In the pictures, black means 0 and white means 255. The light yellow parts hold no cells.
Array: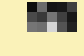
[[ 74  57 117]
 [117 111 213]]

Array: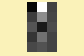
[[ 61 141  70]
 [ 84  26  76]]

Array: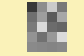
[[111 157  91]
 [122 218 108]]

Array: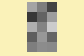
[[ 56  99 157]
 [175 131 203]]

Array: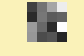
[[ 43 119  91]
 [155 104  42]]

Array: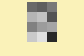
[[180 194  83]
 [129 156 165]]

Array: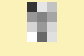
[[152 131 165]
 [213 153 215]]

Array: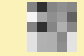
[[245 167 143]
 [131  48 133]]
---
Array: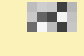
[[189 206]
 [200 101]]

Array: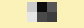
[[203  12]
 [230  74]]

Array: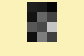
[[ 31  27]
 [ 19 102]]

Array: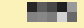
[[ 38  92]
 [130 135]]

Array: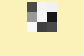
[[ 75 244]
 [153 245]]

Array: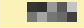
[[ 52  48]
 [118 164]]
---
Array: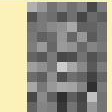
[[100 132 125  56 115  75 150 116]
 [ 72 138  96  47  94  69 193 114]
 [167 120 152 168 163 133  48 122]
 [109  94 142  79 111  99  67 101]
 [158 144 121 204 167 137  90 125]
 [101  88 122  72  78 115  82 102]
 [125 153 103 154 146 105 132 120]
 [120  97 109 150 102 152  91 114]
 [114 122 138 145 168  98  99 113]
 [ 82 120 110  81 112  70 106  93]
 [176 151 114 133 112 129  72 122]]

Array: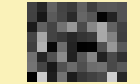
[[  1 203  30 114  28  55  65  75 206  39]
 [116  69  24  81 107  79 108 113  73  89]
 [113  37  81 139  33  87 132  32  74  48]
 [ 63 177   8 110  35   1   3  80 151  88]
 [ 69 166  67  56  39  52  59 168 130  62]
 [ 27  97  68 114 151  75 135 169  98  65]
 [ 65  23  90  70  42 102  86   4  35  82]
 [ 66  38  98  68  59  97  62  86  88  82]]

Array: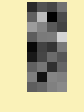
[[ 94 103 128 137]
 [126  18 133 128]
 [ 97 118  48 101]
 [ 25  70 107  86]
 [  8  66  52 121]
 [ 93 122 124 211]
 [156 132  89  67]
 [ 96 188   2  75]
 [ 41  82  70 113]]

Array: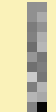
[[131   7]
 [181 168]
 [126 180]
 [202 118]
 [112 126]
 [150 118]
 [109 182]
 [129 174]
 [124 146]
 [144 170]
 [144 145]]

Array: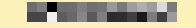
[[ 70  70 240  92 104 135  89 127  44  46  64  26 123  63 155]
 [109 125   1 107 110 127 111 116 153 121 157 174 156 218 123]]

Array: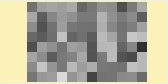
[[117 151 157 216 148 167  68 115 117 138 140 107]
 [139 196 148 120 186 157 172 120 117 115 192 184]
 [163 140  92 121 131 168  83 123 187  84  74 182]
 [ 79 158 144 117 159 152  85 183 185 101 134  48]
 [104  92 110 193 101 112  92 186 165 117 199 189]
 [140  82 114 158 118 114 113 174 135 114 126 161]
 [167  93 134 154 144 122 122 178 145 123 138  93]
 [113 158 165 158 169 103 119 144 139  79 122 167]]

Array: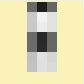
[[194 224 218]
 [192 224 213]
 [108  42 103]
 [107  41 102]
 [200 235 225]
 [200 242 225]
 [105  29 101]]

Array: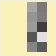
[[133  89]
 [ 86 224]
 [155  62]
 [148 125]
 [165 121]]
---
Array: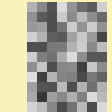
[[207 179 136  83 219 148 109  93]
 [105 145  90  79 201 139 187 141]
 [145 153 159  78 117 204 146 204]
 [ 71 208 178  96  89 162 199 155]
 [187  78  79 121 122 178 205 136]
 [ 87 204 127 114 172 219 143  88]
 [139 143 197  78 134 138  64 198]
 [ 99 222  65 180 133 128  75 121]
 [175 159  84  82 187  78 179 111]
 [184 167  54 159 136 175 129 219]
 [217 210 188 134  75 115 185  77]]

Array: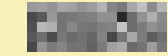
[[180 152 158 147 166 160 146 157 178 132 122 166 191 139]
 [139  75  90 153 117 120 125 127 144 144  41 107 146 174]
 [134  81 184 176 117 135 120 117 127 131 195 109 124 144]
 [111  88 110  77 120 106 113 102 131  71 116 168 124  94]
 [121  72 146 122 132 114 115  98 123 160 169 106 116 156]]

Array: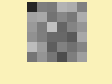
[[128  37 126 122 179 172]
 [172 162 168 115 135 120]
 [149 153 125 192 101 132]
 [167 145 126 105 104  89]
 [132 188 156  94 129 113]
 [158 117 148 118  77 126]]

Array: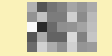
[[170 177  84 116 130 165 150]
 [185 146 193 124 124 207 139]
 [190 249  42 106 143 147 163]
 [197  85 171  99  99 217 129]
 [155 107 209 172 144 208 149]]

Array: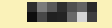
[[ 41  45 123  89  46  79  99]
 [ 62  14  72  33  36 104 212]]

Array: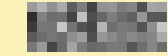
[[160 155 177 145 170  93 125  66 145 148 124 132  80 164]
 [ 89  46 129 109 112  67 193  78 103 125 109  96 152  88]
 [198  59 119 117 198 115  83  70 181 111 122 117  84 142]
 [169  90 109 118 110 143 159  79 151 137 123 138 127 134]
 [108 119 152  70 106 163 123 104 110 121 120  86 110 134]]

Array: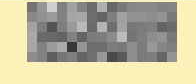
[[132 116 149 207 128 161 131 108 175 103 121 134 137 137 131]
 [121 136 145 156 130 165 167 110 100 127 161 146 146 141 147]
 [108 163 125  83 126 154 185 106 180 110 163 119 124 128 100]
 [120 168 106 105 100 130 100 124 126 139 187 116 126 141 146]
 [127 165 130 154 170  55 149 109 110 125 121 142 124 152 134]
 [148 141 129  94 117 126 100 112 150  73  89 142 122 126 101]]
